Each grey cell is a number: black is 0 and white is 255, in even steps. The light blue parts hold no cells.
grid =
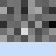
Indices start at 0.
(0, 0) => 93
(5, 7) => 108
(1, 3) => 40
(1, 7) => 50
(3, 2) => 103
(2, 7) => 115
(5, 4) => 145
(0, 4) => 151
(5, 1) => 98
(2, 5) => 99
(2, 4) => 132
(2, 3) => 85
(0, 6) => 97
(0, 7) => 119
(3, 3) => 145

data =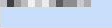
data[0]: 192
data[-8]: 200
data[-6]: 179

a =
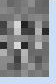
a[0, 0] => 129
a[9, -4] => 131
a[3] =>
[67, 140, 213, 33, 82, 157, 100]
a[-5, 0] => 44
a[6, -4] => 38
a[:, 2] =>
[113, 115, 138, 213, 197, 140, 216, 85, 64, 80, 115]
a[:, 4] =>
[141, 115, 130, 82, 61, 119, 108, 105, 113, 152, 118]
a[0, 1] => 104
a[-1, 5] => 126
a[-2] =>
[136, 97, 80, 131, 152, 106, 128]
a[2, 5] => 135
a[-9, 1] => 118
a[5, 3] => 137
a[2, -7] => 116
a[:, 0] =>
[129, 136, 116, 67, 77, 153, 44, 175, 138, 136, 117]
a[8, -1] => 113

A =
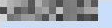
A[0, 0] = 197
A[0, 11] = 76
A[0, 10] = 126
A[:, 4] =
[88, 84, 153]
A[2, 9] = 122
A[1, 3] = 110
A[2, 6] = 84
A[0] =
[197, 176, 165, 147, 88, 175, 137, 116, 79, 122, 126, 76, 145, 89]
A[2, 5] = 126
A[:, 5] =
[175, 150, 126]
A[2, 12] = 85
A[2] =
[212, 116, 126, 151, 153, 126, 84, 165, 57, 122, 128, 70, 85, 68]

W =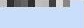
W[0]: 190
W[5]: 190
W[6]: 185

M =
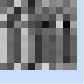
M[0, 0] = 106
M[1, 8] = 91
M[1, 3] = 113
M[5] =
[192, 109, 81, 178, 125, 52, 97, 75, 113, 63, 96]
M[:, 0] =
[106, 119, 200, 107, 196, 192, 197, 196, 197, 106]
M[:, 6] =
[165, 92, 104, 17, 105, 97, 92, 96, 90, 211]
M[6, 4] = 132
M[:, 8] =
[141, 91, 155, 208, 135, 113, 114, 106, 114, 148]
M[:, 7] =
[132, 121, 79, 61, 101, 75, 90, 82, 87, 107]
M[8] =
[197, 107, 75, 180, 126, 54, 90, 87, 114, 49, 89]
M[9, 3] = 114
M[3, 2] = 133
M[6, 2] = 78
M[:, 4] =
[36, 62, 104, 77, 108, 125, 132, 128, 126, 35]
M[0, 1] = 85
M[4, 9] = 51
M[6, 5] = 56
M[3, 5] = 63
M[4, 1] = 107
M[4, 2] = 78
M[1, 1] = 157
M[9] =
[106, 84, 198, 114, 35, 137, 211, 107, 148, 129, 130]

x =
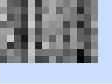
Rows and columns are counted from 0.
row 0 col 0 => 179
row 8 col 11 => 2
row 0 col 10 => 146
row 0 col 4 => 182
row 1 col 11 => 39
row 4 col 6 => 139
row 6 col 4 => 192
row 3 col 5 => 93
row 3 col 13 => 167
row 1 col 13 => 129
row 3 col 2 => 112
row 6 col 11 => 129
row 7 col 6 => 118
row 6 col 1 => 52
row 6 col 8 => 155
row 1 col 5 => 95
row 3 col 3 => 64
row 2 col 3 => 53
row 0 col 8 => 143
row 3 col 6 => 158
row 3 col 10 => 118
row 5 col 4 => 167
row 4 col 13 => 112
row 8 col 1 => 127
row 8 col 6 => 76
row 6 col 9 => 109
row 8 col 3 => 88
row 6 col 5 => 34
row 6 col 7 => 139
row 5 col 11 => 96
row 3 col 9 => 69
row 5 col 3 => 24
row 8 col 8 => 82
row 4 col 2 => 53

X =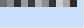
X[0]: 111
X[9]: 166
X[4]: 60

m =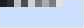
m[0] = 28
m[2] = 192
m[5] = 120

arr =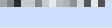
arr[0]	165
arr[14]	84
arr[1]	132
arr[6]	201
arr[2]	44

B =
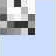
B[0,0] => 170
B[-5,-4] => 238
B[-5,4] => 250
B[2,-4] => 220
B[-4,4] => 246
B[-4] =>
[151, 253, 252, 184, 246]
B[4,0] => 119
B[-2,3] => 52
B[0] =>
[170, 238, 58, 236, 250]
